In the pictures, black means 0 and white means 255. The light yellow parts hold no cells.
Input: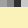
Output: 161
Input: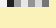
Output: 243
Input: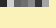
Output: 41
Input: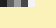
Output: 31
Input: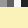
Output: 152
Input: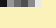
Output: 20
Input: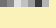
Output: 113
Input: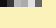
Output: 16
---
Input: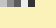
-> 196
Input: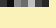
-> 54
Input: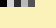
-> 3
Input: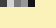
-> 63
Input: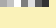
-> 170
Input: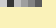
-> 205
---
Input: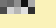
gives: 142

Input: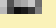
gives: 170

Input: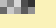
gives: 214

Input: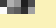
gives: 148

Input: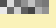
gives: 193

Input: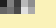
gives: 60

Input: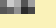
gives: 174
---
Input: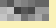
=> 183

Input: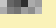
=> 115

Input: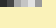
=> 168

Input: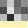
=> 212

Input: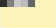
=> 203

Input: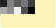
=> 240

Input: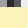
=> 88
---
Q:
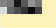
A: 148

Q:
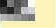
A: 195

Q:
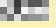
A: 233

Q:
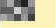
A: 136

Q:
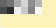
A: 142

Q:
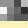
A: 104

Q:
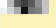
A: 143
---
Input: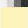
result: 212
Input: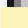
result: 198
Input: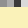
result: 173
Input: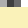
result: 174
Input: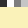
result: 197
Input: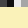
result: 166
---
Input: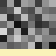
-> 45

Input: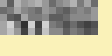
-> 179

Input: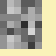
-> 161

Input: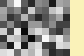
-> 248

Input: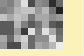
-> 168

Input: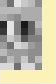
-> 228

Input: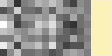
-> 51

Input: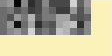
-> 4
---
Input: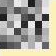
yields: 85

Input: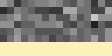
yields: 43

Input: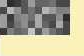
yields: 72

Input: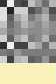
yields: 223

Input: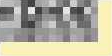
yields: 81

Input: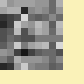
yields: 161

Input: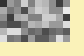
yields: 170

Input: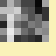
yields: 191

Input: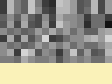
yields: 60
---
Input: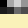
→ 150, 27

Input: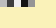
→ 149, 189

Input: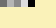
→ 3, 110

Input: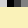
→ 129, 211

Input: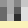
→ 198, 106

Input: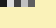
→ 95, 26

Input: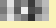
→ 186, 148

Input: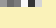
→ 213, 153
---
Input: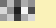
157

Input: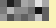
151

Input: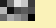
105

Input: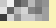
60

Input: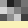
85

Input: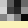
133

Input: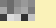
62

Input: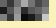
128
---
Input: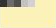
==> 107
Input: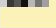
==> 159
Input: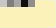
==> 142
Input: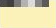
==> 132
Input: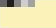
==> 134
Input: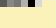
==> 135
